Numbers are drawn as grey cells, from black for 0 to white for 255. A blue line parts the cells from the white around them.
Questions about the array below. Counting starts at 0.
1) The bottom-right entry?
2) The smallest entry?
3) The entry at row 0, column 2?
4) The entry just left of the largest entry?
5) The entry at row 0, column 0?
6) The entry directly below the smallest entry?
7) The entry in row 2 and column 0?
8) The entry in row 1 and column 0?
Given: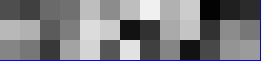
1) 155
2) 3
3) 106
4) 190
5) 78
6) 49
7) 133
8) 184

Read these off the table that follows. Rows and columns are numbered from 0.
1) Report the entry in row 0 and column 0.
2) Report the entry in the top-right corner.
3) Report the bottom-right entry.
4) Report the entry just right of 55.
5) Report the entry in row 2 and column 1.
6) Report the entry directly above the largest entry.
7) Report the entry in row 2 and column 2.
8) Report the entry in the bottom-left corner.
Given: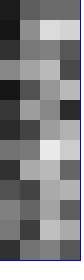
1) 27
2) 107
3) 87
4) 157
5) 120
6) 157
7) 128
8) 49

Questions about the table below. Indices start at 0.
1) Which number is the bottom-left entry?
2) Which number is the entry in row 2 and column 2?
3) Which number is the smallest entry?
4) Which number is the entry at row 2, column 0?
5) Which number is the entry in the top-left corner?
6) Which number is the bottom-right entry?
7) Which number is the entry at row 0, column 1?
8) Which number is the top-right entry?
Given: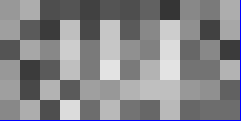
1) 136
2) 136
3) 53
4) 84
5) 152
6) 109
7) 173
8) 173

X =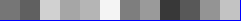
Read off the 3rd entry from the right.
88
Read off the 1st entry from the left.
118
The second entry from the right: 148
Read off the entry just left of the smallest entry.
154

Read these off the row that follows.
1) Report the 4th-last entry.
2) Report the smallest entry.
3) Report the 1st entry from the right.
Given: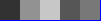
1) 146
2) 50
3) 120

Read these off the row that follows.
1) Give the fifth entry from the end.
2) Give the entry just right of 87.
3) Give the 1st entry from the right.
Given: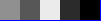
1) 144
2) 235
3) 0
